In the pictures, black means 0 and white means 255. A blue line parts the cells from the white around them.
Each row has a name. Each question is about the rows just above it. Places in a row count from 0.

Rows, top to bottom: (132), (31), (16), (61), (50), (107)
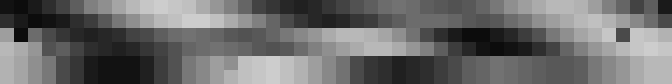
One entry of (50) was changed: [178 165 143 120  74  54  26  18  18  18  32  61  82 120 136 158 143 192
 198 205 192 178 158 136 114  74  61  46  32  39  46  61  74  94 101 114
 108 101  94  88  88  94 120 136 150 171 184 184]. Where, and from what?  26, [54]
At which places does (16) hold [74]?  3 10 30 44
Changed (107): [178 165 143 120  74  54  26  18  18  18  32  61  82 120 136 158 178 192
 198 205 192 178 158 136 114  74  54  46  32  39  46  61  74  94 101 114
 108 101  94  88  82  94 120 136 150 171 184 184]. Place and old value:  40, [88]
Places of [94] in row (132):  5 26 30 46
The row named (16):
[158  12 108  74  54  39  32  39  46  67  74  94 108 114 108 101  88  82
  88 101 120 136 150 171 184 184 178 165 143 114  74  46  26  12  12  26
  39  61  82 120 143 165 178 198  74 198 192 178]

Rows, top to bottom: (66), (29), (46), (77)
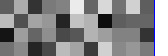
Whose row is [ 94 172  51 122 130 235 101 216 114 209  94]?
(66)
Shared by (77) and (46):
[73]

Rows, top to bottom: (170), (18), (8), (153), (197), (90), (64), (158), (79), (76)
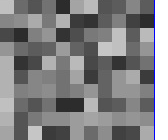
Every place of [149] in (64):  6 8 9
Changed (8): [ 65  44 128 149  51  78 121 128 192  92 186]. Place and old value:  0, [72]
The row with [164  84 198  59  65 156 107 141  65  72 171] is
(76)
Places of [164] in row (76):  0

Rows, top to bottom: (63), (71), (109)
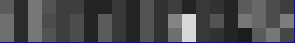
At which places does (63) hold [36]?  6 7 9 13 16
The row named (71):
[111  43 119  76  62  76  36  91  56  36  83  50 132 216  56  83  36 119
 104  76 125]
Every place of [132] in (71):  12
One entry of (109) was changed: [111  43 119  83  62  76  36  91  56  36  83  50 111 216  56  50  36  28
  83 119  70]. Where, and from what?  18, [91]
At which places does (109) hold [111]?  0 12

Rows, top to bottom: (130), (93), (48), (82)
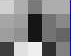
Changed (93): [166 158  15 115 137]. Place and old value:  2, [21]
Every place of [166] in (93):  0
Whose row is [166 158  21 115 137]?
(93)
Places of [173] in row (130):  1 3 4

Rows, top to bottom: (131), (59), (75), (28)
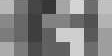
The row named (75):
[124 103  62  97 206 206  89 158]
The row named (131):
[185 117  69  55 165 212 110 192]
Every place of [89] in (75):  6
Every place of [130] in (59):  3 4

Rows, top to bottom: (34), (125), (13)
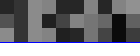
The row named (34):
[ 38  52 139 131  38  38 131  38 131 145]
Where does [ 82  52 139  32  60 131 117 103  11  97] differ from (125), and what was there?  4, [68]
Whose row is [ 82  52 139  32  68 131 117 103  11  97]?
(125)
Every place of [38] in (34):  0 4 5 7
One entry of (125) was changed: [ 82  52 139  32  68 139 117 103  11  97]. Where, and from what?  5, [131]

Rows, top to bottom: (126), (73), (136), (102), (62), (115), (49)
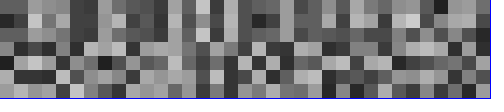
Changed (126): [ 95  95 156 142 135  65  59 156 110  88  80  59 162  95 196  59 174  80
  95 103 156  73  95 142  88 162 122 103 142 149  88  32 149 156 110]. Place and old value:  25, [168]
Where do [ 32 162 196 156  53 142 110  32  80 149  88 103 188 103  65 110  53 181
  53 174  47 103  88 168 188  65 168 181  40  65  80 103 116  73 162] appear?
(62)
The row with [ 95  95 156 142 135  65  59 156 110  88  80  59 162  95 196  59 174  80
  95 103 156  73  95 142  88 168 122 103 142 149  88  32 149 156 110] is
(126)
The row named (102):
[135  47  73  47 129  47 181 162 188  53 156 168 162 116  80 162 122  65
 181  59  53 174 162  47  59 129 129  59 135 174 188 168  47 156  47]
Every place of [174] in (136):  16
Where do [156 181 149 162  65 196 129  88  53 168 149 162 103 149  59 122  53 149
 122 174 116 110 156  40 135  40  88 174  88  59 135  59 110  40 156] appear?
(49)

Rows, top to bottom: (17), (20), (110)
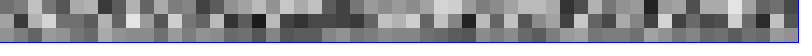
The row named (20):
[162  58 178 212 112 112  92 178 100 228 154  85 206 118 100 186  51  92
  27 186  66  51  72  72  66  58 100 193 178 206 100 193 133  35 186 100
 193  85 140 162  66 199 100  72 170 133  66 212  66 106  72  79 206 106
  43 193  85]
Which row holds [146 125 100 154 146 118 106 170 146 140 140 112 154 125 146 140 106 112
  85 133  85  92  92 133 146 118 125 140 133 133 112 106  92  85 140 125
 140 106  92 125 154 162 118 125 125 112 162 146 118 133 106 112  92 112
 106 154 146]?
(110)

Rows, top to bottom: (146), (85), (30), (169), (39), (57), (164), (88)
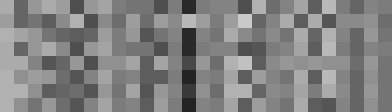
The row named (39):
[171 171 131  85 101 151  79 144 144 164  93 164 131  72 151 109 177 193
  93 138 151 144 151 144 144 109 151 116]
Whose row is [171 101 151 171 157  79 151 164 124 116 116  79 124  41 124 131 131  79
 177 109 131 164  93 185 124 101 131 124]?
(146)
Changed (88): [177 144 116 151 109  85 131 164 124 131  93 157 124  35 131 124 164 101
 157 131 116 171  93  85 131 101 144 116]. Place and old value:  17, [93]
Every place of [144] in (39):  7 8 21 23 24

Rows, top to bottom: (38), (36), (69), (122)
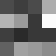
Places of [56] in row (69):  2 3
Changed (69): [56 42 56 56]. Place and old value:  0, [62]
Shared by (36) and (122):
[154]
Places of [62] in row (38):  1
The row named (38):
[ 75  62  75 173]

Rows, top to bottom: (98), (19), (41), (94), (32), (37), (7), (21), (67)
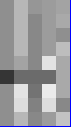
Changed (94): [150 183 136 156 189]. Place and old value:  0, [143]
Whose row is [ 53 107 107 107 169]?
(37)
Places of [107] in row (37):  1 2 3

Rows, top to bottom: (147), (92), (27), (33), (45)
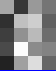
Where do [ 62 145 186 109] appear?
(27)
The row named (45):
[ 34 160 221 102]

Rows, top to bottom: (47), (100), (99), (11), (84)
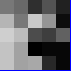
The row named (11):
[195 162   0   7   7]
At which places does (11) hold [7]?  3 4
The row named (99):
[207 188  76  62  97]
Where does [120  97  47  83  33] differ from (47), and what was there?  1, [105]
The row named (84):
[195 162 168  40   7]

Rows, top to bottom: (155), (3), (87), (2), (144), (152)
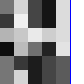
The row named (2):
[ 13 187 112  34 227]
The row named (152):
[118 213  28  69  91]

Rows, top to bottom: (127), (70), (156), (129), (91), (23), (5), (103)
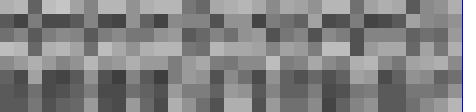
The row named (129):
[189 182 104 175 182 162 112 189 168 146 175 182 182 119 112 182 168 168
 162 132 162 154 125 189 189  82 154 168 168 104 162 119 175]
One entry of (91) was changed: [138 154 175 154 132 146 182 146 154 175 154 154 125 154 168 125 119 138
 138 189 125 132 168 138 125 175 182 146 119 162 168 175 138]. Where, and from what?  27, [138]
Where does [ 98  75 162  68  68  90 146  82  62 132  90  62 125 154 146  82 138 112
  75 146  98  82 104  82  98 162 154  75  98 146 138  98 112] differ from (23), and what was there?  3, [75]
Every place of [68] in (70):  1 8 11 18 26
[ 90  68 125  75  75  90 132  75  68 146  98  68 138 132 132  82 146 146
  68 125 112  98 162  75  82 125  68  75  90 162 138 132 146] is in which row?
(70)
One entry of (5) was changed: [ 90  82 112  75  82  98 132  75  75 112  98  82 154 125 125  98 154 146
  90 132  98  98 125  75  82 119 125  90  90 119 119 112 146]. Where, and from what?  6, [125]

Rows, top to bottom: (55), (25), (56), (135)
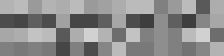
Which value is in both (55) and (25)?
[161]
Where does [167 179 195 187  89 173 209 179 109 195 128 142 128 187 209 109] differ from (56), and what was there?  1, [173]
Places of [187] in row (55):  1 5 9 10 13
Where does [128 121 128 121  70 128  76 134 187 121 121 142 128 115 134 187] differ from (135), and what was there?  15, [179]
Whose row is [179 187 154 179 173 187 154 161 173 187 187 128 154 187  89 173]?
(55)
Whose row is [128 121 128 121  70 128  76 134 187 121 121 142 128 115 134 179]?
(135)
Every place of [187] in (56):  3 13

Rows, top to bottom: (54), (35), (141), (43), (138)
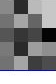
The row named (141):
[85 54 69  4]
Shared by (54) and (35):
[199]
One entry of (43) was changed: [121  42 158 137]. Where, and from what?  3, [143]

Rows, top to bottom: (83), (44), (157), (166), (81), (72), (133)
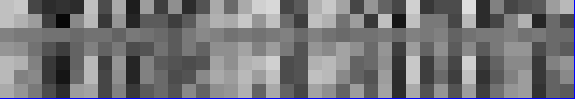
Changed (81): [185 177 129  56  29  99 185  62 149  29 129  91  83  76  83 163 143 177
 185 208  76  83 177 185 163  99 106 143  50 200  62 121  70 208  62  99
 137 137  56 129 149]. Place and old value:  9, [37]
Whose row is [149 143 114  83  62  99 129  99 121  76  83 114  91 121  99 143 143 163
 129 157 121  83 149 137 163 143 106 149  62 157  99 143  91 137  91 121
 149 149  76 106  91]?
(166)
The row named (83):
[192 200  70  44  50  44 192  76 170  29 157  62 143  44  83 170 106 170
 208 216  70  91 177 200 163  70 149  99  70 208  56  76  76 222  44 129
  70  83  91 157 185]
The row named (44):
[192 177 157  62   7 137 185  56 149  37  91  91  62  91 143 177 170 200
 149 192 106  62 192 177 114 157  56 192  21 192 121 121  70 185  44  70
 129 177  37 106  70]
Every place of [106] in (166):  26 39
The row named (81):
[185 177 129  56  29  99 185  62 149  37 129  91  83  76  83 163 143 177
 185 208  76  83 177 185 163  99 106 143  50 200  62 121  70 208  62  99
 137 137  56 129 149]

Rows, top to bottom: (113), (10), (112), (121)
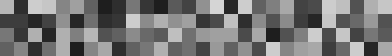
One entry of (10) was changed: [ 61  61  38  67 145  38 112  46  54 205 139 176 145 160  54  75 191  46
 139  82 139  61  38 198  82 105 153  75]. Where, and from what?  27, [82]
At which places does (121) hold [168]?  7 22 27

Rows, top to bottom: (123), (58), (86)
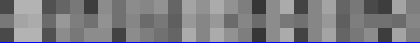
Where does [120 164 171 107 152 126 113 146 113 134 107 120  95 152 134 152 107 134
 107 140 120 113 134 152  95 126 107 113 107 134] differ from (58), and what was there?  26, [113]
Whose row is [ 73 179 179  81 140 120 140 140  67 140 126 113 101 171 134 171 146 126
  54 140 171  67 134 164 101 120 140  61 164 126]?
(86)
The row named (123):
[ 73 179 179  81 101 120  61 140 113 140 134 146 101 164 146 171 146 126
  54 140 171  67 134 164 101 120  73  61 164 126]
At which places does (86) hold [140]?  4 6 7 9 19 26
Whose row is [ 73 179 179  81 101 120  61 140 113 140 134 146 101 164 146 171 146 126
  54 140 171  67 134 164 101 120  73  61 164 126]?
(123)

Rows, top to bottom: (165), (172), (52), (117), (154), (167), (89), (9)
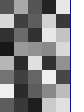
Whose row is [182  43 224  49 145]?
(154)
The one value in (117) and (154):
[145]
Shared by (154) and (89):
[43]
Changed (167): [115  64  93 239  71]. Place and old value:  2, [101]
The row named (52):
[ 49 107  49 231 195]
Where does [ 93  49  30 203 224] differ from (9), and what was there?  1, [57]

